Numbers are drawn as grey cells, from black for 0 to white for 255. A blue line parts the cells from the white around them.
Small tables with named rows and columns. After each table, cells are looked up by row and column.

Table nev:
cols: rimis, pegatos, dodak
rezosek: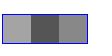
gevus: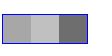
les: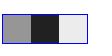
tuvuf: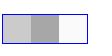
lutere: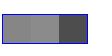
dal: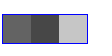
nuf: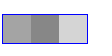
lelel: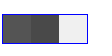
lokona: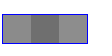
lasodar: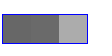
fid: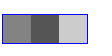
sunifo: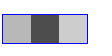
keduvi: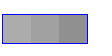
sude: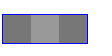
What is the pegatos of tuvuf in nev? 167
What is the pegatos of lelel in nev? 73
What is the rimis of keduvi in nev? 172
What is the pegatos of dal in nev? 71
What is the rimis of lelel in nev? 84
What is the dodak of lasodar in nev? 172
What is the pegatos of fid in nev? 85
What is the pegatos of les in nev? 33
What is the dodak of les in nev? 236
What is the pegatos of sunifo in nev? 77
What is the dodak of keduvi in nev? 144
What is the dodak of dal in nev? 198
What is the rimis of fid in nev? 131
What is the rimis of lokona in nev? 139
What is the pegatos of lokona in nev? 111

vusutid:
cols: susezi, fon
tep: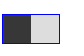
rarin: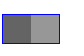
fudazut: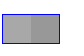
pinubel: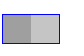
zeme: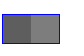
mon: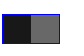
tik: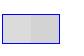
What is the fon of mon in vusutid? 104
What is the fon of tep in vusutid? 221
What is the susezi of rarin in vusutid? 100
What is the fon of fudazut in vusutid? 152
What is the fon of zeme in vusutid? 125
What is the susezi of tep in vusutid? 55
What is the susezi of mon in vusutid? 24
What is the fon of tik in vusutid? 211
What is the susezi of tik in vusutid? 219

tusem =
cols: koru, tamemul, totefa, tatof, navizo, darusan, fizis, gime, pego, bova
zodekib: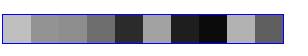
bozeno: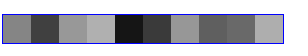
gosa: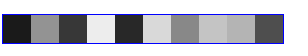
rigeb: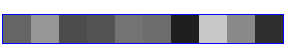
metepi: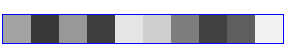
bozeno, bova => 174
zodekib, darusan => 162
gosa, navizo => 40
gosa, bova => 78
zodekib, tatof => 110
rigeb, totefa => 76
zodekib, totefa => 141
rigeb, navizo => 115
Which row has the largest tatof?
gosa

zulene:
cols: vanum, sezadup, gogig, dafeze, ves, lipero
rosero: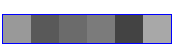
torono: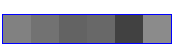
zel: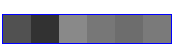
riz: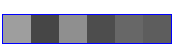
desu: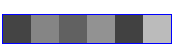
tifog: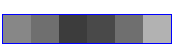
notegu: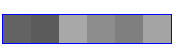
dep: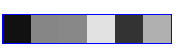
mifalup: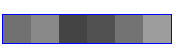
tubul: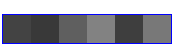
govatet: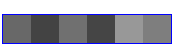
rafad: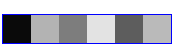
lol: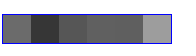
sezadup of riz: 70
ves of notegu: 127
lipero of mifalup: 157
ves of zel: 109
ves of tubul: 62
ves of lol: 95
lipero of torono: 139
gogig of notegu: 168
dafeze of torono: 104
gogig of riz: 143
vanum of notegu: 99
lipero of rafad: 186
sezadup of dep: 134
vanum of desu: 68
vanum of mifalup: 113
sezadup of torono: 114
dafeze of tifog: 73
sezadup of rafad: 179
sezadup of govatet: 67

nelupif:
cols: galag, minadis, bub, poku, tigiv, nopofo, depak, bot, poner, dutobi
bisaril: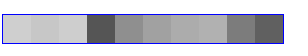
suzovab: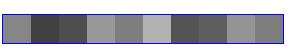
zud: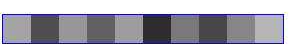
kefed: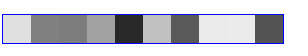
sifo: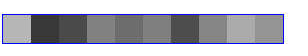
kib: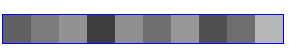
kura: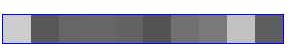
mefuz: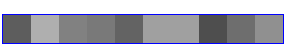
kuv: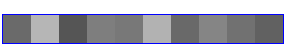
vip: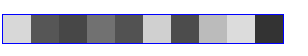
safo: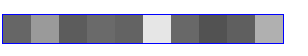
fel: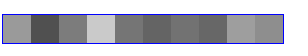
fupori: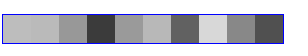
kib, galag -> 97
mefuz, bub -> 129
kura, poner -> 193
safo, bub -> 92
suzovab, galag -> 134
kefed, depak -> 89
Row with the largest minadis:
bisaril

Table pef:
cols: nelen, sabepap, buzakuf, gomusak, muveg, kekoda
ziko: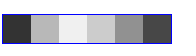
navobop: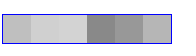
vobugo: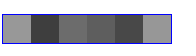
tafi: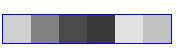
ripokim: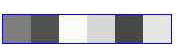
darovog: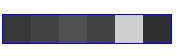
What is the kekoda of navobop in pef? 182
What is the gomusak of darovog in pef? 66
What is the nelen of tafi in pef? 208
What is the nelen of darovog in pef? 55
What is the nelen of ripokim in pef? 126
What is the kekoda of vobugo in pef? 151
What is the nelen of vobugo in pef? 152
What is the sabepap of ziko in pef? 184
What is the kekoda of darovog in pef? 48
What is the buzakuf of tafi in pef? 73
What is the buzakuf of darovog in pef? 80
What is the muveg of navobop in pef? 152
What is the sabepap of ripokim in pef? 81
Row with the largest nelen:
tafi

